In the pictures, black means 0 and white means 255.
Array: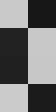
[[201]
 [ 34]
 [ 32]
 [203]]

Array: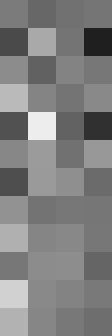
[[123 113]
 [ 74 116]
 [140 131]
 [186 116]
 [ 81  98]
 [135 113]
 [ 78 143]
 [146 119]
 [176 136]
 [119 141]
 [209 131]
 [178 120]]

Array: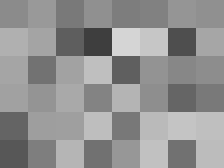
[[139 121 125 149]
 [176  94 213  78]
 [165 162  95 135]
 [161 169 180 101]
 [100 159 120 196]
 [ 87 181 151 113]]

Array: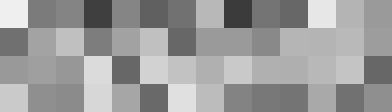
[[239 132 133 113  59 103 180]
 [112 192 162 103 154 181 185]
 [153 151 103 194 201 175 196]
 [202 139 166 224 131 116 113]]

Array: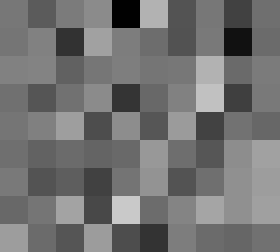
[[119 123   1  83  65]
 [117  50 125  82  17]
 [129  97 126 119 106]
 [112 113  52 129  63]
 [117 158 141 155 114]
 [111 107 105 110 141]
 [121  94 116  83 144]
 [104 163 201 132 144]
 [157  85  77 125 102]]

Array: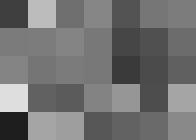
[[ 63 111  83 124]
 [123 132  70 108]
 [132 123  58  96]
 [222  91 150 165]
 [ 30 158  98 137]]
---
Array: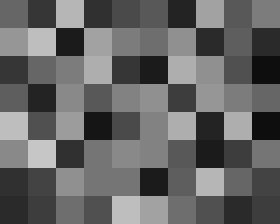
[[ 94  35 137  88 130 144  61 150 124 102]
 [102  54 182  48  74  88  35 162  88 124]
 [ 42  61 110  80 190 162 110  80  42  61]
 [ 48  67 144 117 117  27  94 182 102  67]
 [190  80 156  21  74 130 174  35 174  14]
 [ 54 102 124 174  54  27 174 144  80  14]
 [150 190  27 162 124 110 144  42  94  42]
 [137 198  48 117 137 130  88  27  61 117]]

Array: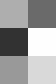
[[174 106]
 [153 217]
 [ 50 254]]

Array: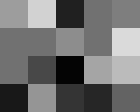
[[113  72   4 165 187]
 [113 113 141 113 218]
 [ 24 149  52  38  99]
 [157 210  32 113 126]]

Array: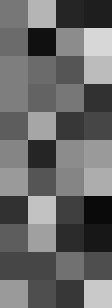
[[107  16 140 215]
 [133  37 140 154]
 [ 70  70 113  78]
 [154  78  55 201]
 [154  85 133 173]
 [126  99 119  49]
 [126 107  85 188]
 [ 93 160  43  23]
 [ 93 166  55  70]
 [119 181  37  30]
 [ 49 194  63  10]]

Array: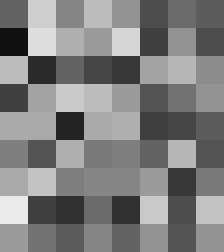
[[188  42  99  70  56 163 182 140]
 [234  64  49 107  49 201  77 194]
 [127  84 176 121 127  99 182  84]
 [155 114  92 134  99 147  84 147]
 [ 64 163 201 188 155  84 114 147]
 [170 170  35 170 176  64  70  92]
 [170 194 127 134 134 155  56 121]
 [ 99 207 134 188 147  77 107  92]
 [ 17 221 176 155 213  64 147  77]]

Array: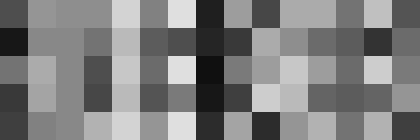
[[ 63 129 136 178 211 149 223  44 164  44 149 178 115 178  63]
 [ 23 136 136 115 186  92  78  37  57 171 142 107  92  51 107]
 [ 78 149 142 142 211 129 223  31 157  71 171 171 115 192  84]
 [ 57 164 136  71 186  84 122  23  63 205 186 100  92 100 149]
 [115 171 136  78 199 107 223  16 122 157 199 157 107 205 122]]

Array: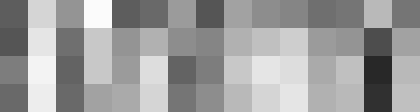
[[ 93 213 148 251  93 105 155  85 162 141 133 111 117 185 117]
 [ 85 229 111 200 148 177 141 133 177 192 206 155 148  77 162]
 [105 237 105 162 170 213 117 141 185 213 229 177 185  48 192]
 [125 243  99 200 155 221  99 125 200 229 221 170 192  40 185]]

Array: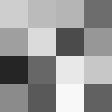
[[139  89 248  97]
 [ 37 103 232 199]
 [206 187 181 109]
 [159 219  75 151]]

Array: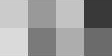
[[218 122 173 107]
 [203 153 195  57]]
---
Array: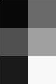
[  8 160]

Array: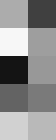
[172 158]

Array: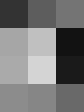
[ 51 192  26]

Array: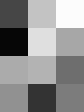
[ 70 223 110]

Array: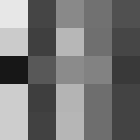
[231  63 139 110  67]

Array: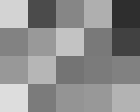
[211 153 116 152]

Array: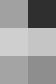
[161 197]

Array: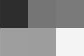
[ 45 157]
